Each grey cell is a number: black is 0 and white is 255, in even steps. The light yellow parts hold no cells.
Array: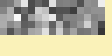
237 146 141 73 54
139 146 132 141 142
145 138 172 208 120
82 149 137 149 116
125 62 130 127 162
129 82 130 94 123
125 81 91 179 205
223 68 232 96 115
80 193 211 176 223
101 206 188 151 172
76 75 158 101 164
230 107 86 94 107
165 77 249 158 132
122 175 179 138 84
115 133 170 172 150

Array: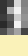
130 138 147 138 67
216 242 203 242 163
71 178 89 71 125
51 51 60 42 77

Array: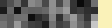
111 44 152 198
37 47 53 76
10 62 93 103
53 51 155 145
133 155 115 77
74 127 48 64
144 143 132 115
73 104 62 30
124 96 44 58
138 95 15 64
53 101 114 93
111 16 112 153
81 103 93 94
55 27 102 117

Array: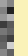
132 34 179 90 100 64 207 97
162 129 151 60 119 91 103 136

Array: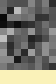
45 85 83 87 152 119 123 102 138 51
123 105 53 110 95 76 142 144 82 75
88 83 51 76 76 48 95 88 113 117
133 108 119 50 147 34 51 157 69 88
80 125 109 41 97 100 119 42 83 101
79 187 122 14 111 93 90 113 23 106
82 37 122 38 173 73 44 51 136 90
106 111 9 14 137 191 124 151 137 122

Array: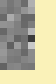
176 164 104 124 183 60 200 139 138 119
108 148 103 105 127 111 116 105 132 121
132 125 142 128 128 100 156 126 120 135
119 116 171 144 133 139 97 129 123 132
138 127 105 147 104 128 145 152 144 99

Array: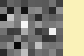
64 145 103 132 101 94 122 87
114 43 94 121 241 56 115 133
89 89 107 117 77 51 121 106
91 140 43 154 57 113 193 116
93 132 102 117 120 112 100 79
71 18 155 247 171 84 144 190
92 125 129 123 64 140 9 128
102 28 199 155 59 87 149 110
57 127 15 151 114 88 116 43
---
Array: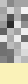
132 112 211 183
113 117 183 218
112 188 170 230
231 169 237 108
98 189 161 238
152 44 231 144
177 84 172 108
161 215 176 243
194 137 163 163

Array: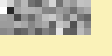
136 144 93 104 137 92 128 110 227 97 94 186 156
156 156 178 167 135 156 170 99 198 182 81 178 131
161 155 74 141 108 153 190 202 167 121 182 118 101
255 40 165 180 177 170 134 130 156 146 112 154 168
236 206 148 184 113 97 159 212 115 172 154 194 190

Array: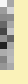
150 170
131 186
172 181
34 166
144 99
69 196
103 167
137 140
156 212
246 167

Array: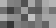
90 53 126 116 107 127 99 167
176 143 141 83 195 128 166 166
110 63 101 159 93 88 153 116
180 130 125 80 168 110 170 181

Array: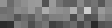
43 49 124 115 79 104 118 64 75 93 108 73 101 42 83 91
121 116 85 108 96 126 105 127 128 133 76 132 82 87 139 123
110 115 139 134 152 126 172 150 144 138 176 116 206 109 154 137
147 107 131 143 153 155 82 154 115 97 95 136 104 116 88 128

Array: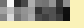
134 215 115 143 168 77 64 81 60 13
162 190 130 147 158 50 84 80 42 15
114 247 40 71 175 120 115 147 54 141

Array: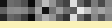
37 102 92 61 9 128 175 147 86 50 220 105 58 135 85 133
98 138 141 134 95 167 18 115 156 112 91 232 193 147 165 146
19 108 101 80 11 126 188 147 90 67 221 101 57 122 74 132

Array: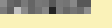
121 95 192 137 102 114 134 35 122 103 116 107 141
139 102 94 121 101 120 117 88 120 116 136 87 87
